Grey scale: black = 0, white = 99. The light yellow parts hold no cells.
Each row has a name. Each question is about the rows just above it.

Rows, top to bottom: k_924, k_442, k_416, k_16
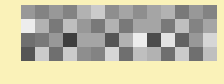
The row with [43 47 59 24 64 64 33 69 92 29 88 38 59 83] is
k_416
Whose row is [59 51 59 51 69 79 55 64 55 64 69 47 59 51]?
k_924
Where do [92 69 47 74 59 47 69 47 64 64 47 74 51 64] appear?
k_442

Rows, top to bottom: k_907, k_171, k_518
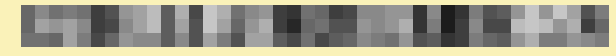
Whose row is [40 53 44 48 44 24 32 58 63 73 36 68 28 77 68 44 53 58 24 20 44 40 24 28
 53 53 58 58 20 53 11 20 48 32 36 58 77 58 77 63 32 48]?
k_907
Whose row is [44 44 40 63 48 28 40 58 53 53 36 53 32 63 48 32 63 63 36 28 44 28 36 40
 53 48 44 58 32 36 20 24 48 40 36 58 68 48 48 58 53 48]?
k_518
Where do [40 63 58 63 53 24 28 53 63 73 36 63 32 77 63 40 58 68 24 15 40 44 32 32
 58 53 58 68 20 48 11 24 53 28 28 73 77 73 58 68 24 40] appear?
k_171

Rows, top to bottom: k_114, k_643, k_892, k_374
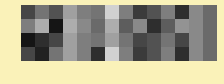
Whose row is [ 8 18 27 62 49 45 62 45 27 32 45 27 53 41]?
k_892
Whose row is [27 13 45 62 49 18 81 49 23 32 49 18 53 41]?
k_374

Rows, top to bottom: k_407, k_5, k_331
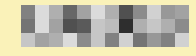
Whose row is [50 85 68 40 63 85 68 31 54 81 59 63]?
k_407
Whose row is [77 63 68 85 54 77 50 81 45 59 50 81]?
k_331

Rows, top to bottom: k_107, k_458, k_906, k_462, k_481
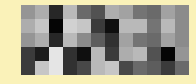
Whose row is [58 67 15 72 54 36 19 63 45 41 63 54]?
k_906
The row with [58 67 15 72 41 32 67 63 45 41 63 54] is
k_107

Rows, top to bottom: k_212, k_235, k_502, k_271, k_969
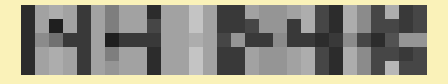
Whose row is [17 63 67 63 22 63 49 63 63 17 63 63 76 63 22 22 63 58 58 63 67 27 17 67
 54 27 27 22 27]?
k_271
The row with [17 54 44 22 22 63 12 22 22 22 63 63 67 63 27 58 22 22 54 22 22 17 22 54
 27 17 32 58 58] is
k_502
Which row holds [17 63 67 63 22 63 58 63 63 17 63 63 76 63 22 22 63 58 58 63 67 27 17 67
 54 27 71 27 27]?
k_969

